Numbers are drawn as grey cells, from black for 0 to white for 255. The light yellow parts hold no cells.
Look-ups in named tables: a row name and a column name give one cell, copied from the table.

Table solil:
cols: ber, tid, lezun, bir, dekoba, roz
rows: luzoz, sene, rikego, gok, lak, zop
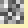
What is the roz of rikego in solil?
182
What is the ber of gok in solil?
84
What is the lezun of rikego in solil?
62
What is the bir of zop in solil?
164
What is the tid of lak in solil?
126
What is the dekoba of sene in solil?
73
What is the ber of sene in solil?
177
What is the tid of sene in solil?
247
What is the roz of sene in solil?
218
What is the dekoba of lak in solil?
241
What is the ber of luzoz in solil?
133
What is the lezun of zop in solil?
180
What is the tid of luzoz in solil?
218
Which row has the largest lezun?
gok

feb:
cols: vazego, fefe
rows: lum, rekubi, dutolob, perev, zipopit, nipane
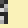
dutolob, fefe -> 150
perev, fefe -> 41
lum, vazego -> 83
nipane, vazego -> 168
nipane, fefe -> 46
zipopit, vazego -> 204
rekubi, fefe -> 183
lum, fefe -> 43
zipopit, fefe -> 43
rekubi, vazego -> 42
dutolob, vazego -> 218
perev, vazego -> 35

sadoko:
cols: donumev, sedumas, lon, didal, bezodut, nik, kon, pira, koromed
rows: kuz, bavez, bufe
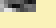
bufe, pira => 108
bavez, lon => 62
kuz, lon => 90
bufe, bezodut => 99
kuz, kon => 48
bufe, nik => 70
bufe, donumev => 170
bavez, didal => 11
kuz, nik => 88
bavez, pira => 118
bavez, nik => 67
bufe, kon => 83
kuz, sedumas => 118

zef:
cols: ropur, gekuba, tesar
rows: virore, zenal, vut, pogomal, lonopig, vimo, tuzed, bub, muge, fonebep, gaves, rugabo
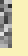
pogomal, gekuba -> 94
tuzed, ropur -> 103
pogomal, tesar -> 113
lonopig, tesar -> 128
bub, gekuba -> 214
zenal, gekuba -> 147
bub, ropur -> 133
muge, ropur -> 226
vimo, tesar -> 131
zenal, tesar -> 45
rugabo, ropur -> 181
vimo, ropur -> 143
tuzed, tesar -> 192
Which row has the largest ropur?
muge

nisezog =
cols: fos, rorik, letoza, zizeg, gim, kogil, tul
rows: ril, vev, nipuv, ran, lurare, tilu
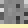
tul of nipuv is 136
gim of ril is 132
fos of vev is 112
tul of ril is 210
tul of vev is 169
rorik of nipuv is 132
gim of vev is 66
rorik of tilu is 134
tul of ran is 59
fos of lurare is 95
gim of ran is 140
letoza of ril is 130
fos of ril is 180
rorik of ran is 135
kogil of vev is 136
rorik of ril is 137
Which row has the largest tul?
ril

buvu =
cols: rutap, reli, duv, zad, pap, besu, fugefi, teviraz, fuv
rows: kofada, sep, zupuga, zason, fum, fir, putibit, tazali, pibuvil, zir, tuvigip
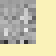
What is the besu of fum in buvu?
214
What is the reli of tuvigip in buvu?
47
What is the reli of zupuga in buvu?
183
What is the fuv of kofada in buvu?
156
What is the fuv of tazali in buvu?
122
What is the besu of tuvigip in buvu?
196
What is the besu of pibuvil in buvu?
123
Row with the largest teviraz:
fum

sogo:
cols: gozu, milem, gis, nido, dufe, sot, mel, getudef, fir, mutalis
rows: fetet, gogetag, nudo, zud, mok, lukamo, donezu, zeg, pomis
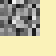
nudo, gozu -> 119
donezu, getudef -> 91
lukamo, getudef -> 104
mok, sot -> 88
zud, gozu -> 104
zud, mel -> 167
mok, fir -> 227
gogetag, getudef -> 183
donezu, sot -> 181
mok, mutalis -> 123
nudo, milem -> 114

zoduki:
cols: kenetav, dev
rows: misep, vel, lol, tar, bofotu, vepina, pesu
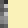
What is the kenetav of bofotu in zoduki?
139
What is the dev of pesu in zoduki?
101
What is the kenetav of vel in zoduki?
100
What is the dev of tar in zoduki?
190
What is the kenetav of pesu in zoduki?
83
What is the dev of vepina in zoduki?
144
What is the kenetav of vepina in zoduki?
130
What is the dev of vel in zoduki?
194
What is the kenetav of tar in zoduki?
111
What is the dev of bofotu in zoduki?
149
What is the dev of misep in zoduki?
47
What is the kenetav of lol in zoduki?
86
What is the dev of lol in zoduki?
106
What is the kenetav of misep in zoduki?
89

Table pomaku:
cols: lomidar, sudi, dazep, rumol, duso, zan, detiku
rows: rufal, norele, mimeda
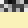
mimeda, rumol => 66
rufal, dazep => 13
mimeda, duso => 174
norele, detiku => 160
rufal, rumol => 30
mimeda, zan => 54
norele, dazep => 156
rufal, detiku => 33
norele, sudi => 211
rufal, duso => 153
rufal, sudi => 60
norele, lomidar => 90
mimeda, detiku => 233
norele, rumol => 60
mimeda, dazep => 182
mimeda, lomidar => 185
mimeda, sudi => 63
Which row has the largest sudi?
norele

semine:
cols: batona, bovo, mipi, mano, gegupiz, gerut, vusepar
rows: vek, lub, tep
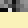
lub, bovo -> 147
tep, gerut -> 122
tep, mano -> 24
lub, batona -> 126
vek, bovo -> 87
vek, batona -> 150
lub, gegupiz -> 100
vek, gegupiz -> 88
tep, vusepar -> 125
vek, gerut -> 139
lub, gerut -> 113
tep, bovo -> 11

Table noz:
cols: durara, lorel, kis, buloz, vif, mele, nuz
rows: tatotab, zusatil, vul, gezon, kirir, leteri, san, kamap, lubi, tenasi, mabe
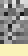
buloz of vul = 110
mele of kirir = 229
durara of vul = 143
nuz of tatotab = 214
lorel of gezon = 35
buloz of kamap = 180
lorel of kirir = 160
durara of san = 137
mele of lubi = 100
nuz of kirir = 190
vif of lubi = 78
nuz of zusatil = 205
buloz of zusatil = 208
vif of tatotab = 78
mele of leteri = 134
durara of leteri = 98

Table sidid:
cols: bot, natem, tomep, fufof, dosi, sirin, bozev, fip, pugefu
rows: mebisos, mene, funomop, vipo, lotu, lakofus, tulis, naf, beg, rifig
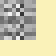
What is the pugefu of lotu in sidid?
138
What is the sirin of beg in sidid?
205
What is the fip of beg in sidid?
115
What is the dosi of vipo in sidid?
238
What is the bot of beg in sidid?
125
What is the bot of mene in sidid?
144
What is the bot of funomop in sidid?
162
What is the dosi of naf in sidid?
145
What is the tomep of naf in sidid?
182
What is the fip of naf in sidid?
169
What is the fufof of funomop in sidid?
184
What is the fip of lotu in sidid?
121
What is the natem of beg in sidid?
106

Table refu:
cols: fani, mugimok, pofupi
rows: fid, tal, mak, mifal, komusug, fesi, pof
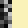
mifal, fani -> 22
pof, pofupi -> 195
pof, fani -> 46
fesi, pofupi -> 92
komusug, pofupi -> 157
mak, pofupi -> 33
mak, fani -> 54
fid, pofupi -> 18
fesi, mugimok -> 42
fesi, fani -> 92
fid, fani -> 96
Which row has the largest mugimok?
mak

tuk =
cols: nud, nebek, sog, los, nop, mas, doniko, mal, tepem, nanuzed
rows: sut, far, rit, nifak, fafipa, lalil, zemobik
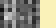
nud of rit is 17
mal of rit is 104
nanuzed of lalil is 107
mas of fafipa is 156
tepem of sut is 45
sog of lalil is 96
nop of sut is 82

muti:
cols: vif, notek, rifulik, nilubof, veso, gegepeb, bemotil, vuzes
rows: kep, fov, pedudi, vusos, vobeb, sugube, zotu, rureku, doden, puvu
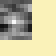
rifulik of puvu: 135
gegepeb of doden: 166
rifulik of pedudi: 98
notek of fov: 81
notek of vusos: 88
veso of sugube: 189
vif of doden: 138
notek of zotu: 26
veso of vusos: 131
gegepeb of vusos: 112
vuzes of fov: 178
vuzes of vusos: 66
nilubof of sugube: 248
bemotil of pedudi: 127
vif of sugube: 110
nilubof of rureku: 163
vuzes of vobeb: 59
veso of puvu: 101

